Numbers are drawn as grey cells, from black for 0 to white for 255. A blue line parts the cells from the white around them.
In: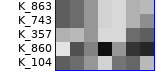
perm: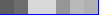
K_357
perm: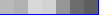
K_863
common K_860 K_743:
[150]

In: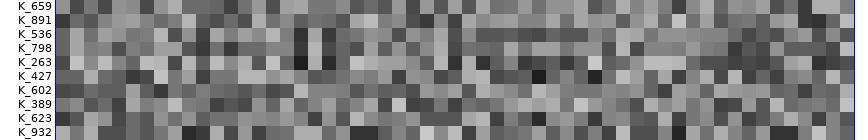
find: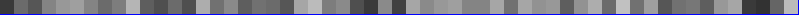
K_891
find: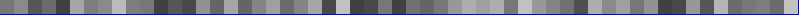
K_389
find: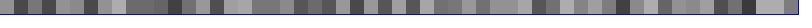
K_659

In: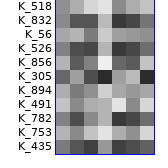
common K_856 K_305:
[103]
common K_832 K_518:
[138]
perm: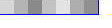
K_753
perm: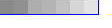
K_753
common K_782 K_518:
[138]

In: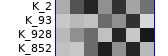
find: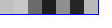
K_852
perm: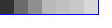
K_93
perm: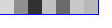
K_93
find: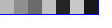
K_928
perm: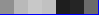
K_852
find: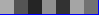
K_2

